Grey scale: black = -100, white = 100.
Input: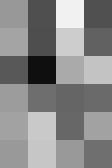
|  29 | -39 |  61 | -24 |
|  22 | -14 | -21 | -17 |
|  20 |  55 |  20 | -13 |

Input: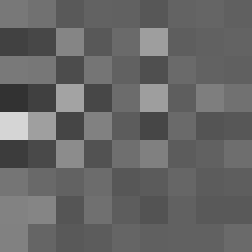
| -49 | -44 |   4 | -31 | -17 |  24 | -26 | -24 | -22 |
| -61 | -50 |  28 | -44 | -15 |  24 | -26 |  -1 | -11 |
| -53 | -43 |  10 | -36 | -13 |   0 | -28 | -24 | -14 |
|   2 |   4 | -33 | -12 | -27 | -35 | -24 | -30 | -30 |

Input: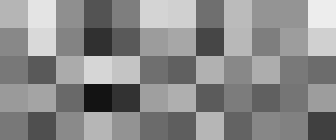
|   7 |  70 |   3 | -62 | -30 |  22 |  31 | -45 |  44 |  -1 |  23 |  63 |
|  21 |  29 | -18 | -85 | -61 |  25 |  37 | -29 |  -3 | -25 |  -8 |  23 |

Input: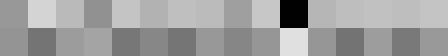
|  16 |  -9 |  22 |  29 |  -7 |   6 |  -8 |  19 |   5 |  18 |  76 |  18 | -10 |  23 |  -5 |  20 |

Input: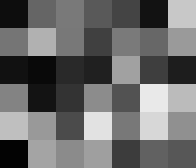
|  -8 |  39 |  -6 | -50 |  -4 | -19 |  21 |
|   3 | -85 | -60 |  10 | -36 |  83 |  47 |
| -98 |  29 |   9 |  25 | -53 | -24 | -32 |

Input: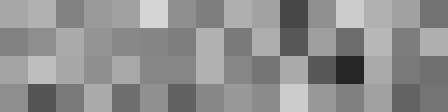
|   1 |  11 |  34 |  16 |   7 |   4 |  -1 |  39 |  -4 |  36 | -31 |  25 | -15 |  44 |  -2 |  37 |
|  11 | -34 |  -5 |  33 | -14 |  14 | -24 |   6 |  20 |  10 |  60 |  19 |   0 |  26 | -22 |  -9 |

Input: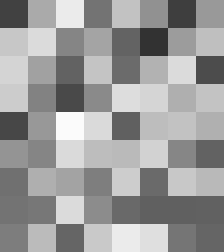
|  56 |  72 |   4 |  29 | -22 | -61 |  22 |  50 |
|  60 |   2 | -43 |   8 |  73 |  67 |  37 |  53 |
|  16 |   4 |  71 |  48 |  46 |  65 |   5 | -23 |
| -10 |  -7 |  72 |  10 | -18 | -25 | -25 | -24 |

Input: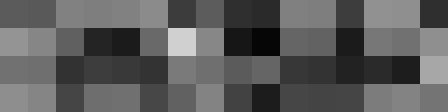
|  16 |   5 | -25 | -72 | -79 | -18 |  63 |   6 | -83 | -95 | -21 | -23 | -79 |  -7 | -11 |  12 |
|  11 |   4 | -46 | -14 | -12 | -44 | -24 |   3 | -48 | -78 | -45 | -47 | -46 |  -3 |   3 |  -9 |

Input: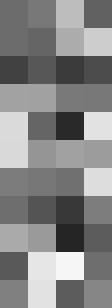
| -15 | -21 |  35 |  61 |
|  27 |  26 |  -5 |  -6 |
|  70 |  17 |  26 |  22 |
| -14 | -34 | -56 |  -2 |
| -30 |  80 |  93 | -14 |
